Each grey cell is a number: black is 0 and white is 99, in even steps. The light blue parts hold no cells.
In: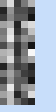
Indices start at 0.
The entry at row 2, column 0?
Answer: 24
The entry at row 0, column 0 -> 57
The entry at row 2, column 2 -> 35
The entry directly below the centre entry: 30
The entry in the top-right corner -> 69
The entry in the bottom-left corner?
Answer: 41
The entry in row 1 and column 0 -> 14
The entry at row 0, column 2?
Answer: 24
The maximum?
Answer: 96
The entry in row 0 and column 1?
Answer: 85
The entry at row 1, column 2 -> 30
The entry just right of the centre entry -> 47
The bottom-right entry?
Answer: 14
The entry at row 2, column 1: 52

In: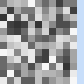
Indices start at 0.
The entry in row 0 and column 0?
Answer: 47
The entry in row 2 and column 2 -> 36
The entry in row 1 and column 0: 75
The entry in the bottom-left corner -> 91
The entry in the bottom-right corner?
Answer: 96
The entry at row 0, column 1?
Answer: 70
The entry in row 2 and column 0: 20
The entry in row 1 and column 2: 64
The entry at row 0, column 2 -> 75
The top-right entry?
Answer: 47

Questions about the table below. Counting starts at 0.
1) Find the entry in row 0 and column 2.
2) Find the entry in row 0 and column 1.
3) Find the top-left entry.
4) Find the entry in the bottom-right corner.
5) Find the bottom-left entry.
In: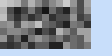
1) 69
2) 74
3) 79
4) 47
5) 25

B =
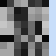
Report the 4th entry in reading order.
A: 65
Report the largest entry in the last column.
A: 77
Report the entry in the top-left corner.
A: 3
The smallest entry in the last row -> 9
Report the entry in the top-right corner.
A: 9
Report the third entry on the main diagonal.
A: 14
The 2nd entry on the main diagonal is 54
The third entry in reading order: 59
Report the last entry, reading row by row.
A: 54
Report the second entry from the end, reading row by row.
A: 19
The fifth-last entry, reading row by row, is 25
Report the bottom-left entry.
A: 65
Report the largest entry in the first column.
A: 77
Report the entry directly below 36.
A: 31

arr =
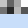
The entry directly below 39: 16
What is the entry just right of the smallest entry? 71
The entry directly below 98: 33

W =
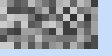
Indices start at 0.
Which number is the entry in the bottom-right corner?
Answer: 29
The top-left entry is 73
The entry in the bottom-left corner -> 79
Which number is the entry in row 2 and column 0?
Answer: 57
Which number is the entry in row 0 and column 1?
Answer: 51
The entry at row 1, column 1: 29
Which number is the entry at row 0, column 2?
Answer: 34
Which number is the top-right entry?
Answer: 24
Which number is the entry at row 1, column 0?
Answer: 79
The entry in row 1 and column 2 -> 29

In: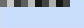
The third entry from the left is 21
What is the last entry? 26
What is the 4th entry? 36

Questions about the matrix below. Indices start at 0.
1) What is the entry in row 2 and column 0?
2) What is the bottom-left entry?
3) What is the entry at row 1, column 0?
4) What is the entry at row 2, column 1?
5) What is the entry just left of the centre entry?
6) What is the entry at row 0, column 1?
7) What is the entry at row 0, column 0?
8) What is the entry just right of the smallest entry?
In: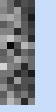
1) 61
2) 46
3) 51
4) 66
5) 56
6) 41
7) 56
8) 31

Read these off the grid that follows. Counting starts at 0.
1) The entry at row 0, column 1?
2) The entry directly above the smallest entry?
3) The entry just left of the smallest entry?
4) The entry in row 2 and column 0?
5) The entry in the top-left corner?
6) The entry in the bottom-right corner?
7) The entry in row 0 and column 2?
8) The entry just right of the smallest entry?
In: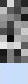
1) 84
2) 20
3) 74
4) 59
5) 20
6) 42
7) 30
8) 69

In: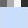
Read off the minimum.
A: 18
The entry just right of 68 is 95

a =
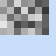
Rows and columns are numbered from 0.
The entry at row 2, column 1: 44
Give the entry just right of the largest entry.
72
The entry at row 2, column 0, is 78
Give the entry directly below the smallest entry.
38
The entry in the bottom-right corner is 32
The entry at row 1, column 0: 56
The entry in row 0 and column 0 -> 72
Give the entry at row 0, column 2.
83
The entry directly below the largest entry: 67
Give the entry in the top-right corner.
38

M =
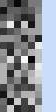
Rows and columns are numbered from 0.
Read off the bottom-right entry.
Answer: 79
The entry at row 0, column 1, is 25
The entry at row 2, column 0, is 31
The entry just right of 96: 3
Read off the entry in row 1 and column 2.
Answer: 37
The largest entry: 96
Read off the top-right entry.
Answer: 47
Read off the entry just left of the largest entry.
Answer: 31
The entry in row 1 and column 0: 8
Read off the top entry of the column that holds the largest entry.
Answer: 25
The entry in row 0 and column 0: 42
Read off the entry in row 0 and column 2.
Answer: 3
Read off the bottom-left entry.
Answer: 37
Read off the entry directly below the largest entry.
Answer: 63
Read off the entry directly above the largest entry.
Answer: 42
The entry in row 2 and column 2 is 31
